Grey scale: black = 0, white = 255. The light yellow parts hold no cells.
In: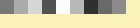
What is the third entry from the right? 48
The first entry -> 120
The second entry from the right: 105

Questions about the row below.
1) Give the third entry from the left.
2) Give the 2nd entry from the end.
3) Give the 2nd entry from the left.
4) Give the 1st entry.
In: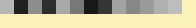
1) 141
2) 176
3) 32
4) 182

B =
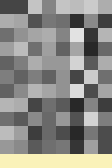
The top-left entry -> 69
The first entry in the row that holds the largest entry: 111
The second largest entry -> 219
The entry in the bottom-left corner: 152
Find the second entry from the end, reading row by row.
159
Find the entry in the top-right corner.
173
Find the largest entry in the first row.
203
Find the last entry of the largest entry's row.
181
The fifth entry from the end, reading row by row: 111
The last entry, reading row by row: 76
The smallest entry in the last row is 53
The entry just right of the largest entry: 53
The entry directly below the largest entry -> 165
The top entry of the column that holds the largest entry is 188
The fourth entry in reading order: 132
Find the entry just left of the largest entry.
132
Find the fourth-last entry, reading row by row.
119

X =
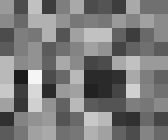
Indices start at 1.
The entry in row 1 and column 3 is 193
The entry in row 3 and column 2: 126
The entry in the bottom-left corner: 91
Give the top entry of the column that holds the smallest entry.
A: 76
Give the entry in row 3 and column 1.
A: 76
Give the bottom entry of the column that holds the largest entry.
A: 161
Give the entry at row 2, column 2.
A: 105
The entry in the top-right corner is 112
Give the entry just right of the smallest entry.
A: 245
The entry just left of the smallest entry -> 185
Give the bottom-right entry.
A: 105
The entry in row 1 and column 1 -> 154
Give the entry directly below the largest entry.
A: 216
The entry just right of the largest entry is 76
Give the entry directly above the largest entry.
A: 146
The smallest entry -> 27
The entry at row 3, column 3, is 119
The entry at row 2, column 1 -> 138
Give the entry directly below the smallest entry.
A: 61
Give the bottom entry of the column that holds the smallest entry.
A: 119

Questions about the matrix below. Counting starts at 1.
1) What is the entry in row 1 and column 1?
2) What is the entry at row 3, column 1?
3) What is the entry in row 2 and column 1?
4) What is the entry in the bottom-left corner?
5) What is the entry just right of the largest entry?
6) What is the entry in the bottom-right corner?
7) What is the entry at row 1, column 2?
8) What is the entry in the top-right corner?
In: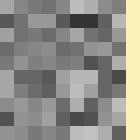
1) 166
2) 160
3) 89
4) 146
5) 174
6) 96
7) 134
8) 127
